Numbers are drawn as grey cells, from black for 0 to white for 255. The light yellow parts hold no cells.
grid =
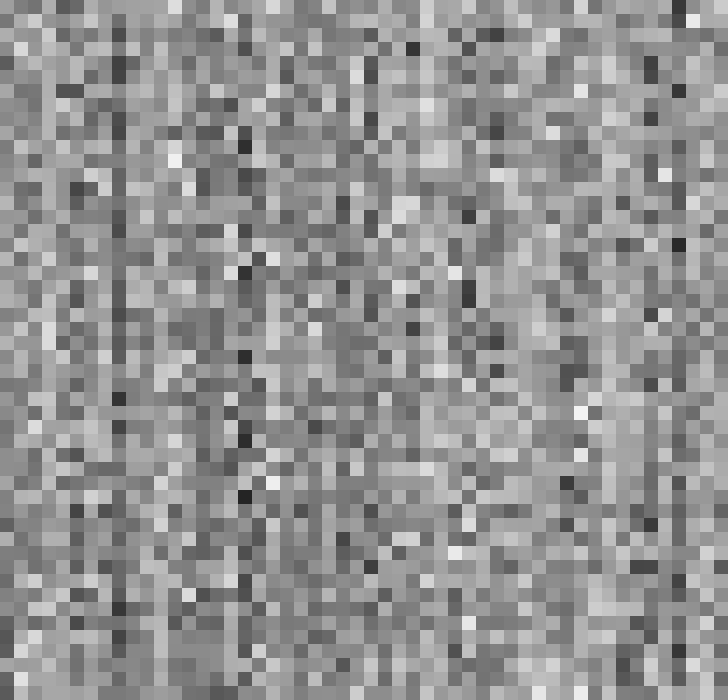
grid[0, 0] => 158
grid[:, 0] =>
[158, 119, 174, 139, 92, 135, 167, 143, 136, 165, 124, 134, 142, 156, 182, 150, 161, 132, 182, 144, 171, 176, 129, 152, 179, 137, 154, 119, 150, 137, 116, 123, 142, 142, 164, 129, 131, 97, 175, 126, 123, 108, 129, 141, 97, 86, 92, 165, 100, 90]
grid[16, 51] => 162
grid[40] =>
[123, 154, 113, 127, 169, 93, 159, 84, 103, 123, 191, 187, 128, 126, 162, 162, 186, 133, 115, 153, 119, 103, 144, 160, 106, 155, 62, 157, 161, 155, 139, 162, 138, 144, 172, 116, 99, 146, 170, 128, 125, 142, 108, 153, 178, 70, 71, 136, 120, 166, 179, 90]
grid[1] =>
[119, 172, 204, 148, 140, 162, 198, 159, 110, 163, 150, 176, 164, 122, 151, 182, 221, 101, 161, 148, 148, 125, 117, 121, 147, 181, 187, 165, 173, 128, 212, 154, 170, 144, 154, 136, 173, 206, 154, 158, 154, 180, 181, 163, 113, 132, 158, 123, 73, 234, 171, 173]
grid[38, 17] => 118
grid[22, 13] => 123
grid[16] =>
[161, 118, 174, 172, 113, 158, 161, 153, 75, 158, 158, 128, 113, 130, 93, 100, 214, 74, 131, 123, 122, 129, 110, 102, 129, 149, 91, 206, 122, 151, 179, 157, 175, 165, 142, 107, 150, 147, 176, 209, 141, 115, 185, 164, 169, 187, 145, 182, 152, 162, 106, 162]
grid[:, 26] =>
[131, 187, 91, 171, 88, 76, 129, 135, 72, 92, 178, 114, 113, 144, 163, 82, 91, 178, 148, 136, 118, 90, 83, 155, 110, 157, 150, 128, 98, 117, 133, 174, 118, 128, 126, 155, 79, 110, 143, 135, 62, 186, 156, 91, 111, 125, 165, 199, 183, 141]
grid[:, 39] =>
[151, 158, 218, 169, 108, 116, 135, 181, 115, 220, 137, 141, 153, 147, 173, 108, 209, 177, 175, 192, 123, 108, 144, 178, 190, 126, 149, 133, 141, 158, 130, 136, 146, 168, 158, 147, 181, 130, 144, 176, 128, 141, 151, 120, 173, 124, 162, 210, 187, 178]
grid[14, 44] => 88
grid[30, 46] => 128
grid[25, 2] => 143
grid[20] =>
[171, 139, 122, 162, 184, 100, 142, 165, 90, 171, 181, 129, 186, 205, 118, 147, 132, 90, 114, 156, 114, 130, 154, 165, 78, 162, 118, 117, 221, 189, 123, 172, 136, 64, 184, 162, 177, 164, 134, 123, 166, 111, 119, 187, 149, 176, 119, 154, 113, 151, 164, 137]
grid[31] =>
[123, 180, 170, 143, 196, 153, 186, 178, 112, 172, 133, 170, 214, 154, 116, 144, 173, 45, 181, 129, 136, 138, 121, 151, 110, 94, 174, 132, 175, 133, 182, 203, 189, 129, 202, 155, 167, 178, 126, 136, 123, 99, 161, 185, 162, 160, 133, 148, 95, 144, 182, 143]
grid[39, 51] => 176
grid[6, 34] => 142
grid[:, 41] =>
[211, 180, 111, 133, 196, 162, 228, 163, 149, 128, 97, 132, 119, 183, 142, 135, 115, 169, 105, 93, 111, 157, 145, 168, 103, 105, 86, 174, 162, 243, 142, 99, 229, 159, 127, 92, 143, 182, 111, 197, 142, 164, 147, 146, 178, 179, 178, 146, 182, 236]
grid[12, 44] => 140
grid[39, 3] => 142
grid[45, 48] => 117
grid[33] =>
[142, 141, 116, 172, 198, 171, 114, 105, 106, 159, 159, 132, 204, 150, 117, 108, 85, 162, 198, 140, 103, 150, 119, 190, 99, 200, 128, 170, 188, 186, 219, 185, 144, 103, 140, 125, 138, 138, 167, 168, 172, 159, 143, 199, 163, 171, 108, 141, 155, 160, 194, 171]
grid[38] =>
[175, 115, 140, 176, 176, 94, 145, 159, 97, 145, 155, 140, 159, 199, 97, 137, 134, 118, 86, 169, 124, 145, 111, 171, 70, 140, 143, 108, 203, 209, 108, 172, 114, 101, 158, 179, 196, 179, 127, 144, 157, 111, 133, 190, 121, 189, 140, 176, 104, 165, 149, 163]
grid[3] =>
[139, 216, 151, 188, 170, 120, 181, 188, 125, 191, 132, 191, 139, 146, 123, 129, 143, 80, 148, 167, 196, 119, 195, 138, 135, 145, 171, 113, 179, 53, 166, 179, 173, 82, 167, 152, 173, 168, 210, 169, 131, 133, 145, 172, 139, 125, 143, 145, 142, 138, 178, 109]
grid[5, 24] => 131
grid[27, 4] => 145
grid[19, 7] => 158
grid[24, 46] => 175
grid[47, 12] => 118
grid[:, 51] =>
[203, 173, 141, 109, 140, 146, 203, 178, 143, 148, 133, 154, 138, 166, 174, 119, 162, 138, 173, 148, 137, 123, 159, 121, 148, 121, 133, 154, 178, 176, 169, 143, 166, 171, 175, 132, 99, 139, 163, 176, 90, 166, 140, 166, 108, 144, 108, 159, 104, 139]
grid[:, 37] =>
[153, 206, 138, 168, 185, 164, 166, 134, 161, 130, 172, 144, 160, 148, 196, 161, 147, 191, 201, 162, 164, 156, 172, 175, 172, 161, 165, 164, 193, 136, 198, 178, 143, 138, 176, 173, 120, 162, 179, 159, 146, 201, 142, 199, 131, 193, 168, 205, 179, 157]
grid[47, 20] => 164
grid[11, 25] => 149
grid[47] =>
[165, 156, 158, 190, 151, 113, 152, 122, 133, 136, 128, 166, 118, 112, 136, 141, 174, 177, 124, 200, 164, 138, 144, 154, 86, 150, 199, 129, 197, 168, 156, 185, 127, 107, 117, 113, 171, 205, 181, 210, 165, 146, 129, 164, 76, 128, 207, 146, 107, 218, 171, 159]
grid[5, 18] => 152
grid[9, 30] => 166
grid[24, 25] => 109

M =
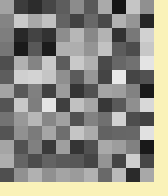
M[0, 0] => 163
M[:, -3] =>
[22, 177, 50, 92, 103, 233, 158, 89, 209, 102, 157, 68, 186]
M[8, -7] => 161
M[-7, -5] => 81
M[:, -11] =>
[163, 132, 126, 118, 78, 93, 164, 84, 115, 84, 165, 174, 79]
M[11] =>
[174, 101, 76, 99, 90, 87, 69, 148, 68, 206, 70]
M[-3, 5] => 52
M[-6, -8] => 228
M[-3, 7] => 169
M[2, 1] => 40
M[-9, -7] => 92
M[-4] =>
[84, 145, 123, 166, 110, 197, 171, 98, 102, 103, 225]
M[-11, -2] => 120
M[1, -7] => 99
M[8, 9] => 77
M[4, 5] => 201
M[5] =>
[93, 207, 211, 197, 143, 91, 151, 68, 233, 69, 81]
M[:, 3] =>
[70, 193, 50, 28, 201, 197, 65, 228, 135, 166, 58, 99, 144]
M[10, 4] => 159
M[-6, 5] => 193
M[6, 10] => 26
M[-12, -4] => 73
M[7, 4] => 63
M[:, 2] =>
[44, 168, 67, 88, 132, 211, 128, 126, 183, 123, 128, 76, 177]
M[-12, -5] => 104
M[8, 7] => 112
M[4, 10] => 228
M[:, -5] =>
[89, 104, 136, 148, 176, 151, 81, 165, 130, 171, 81, 69, 177]
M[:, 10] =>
[144, 38, 209, 199, 228, 81, 26, 216, 66, 225, 25, 70, 168]
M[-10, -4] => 194
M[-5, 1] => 152
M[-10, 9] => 76
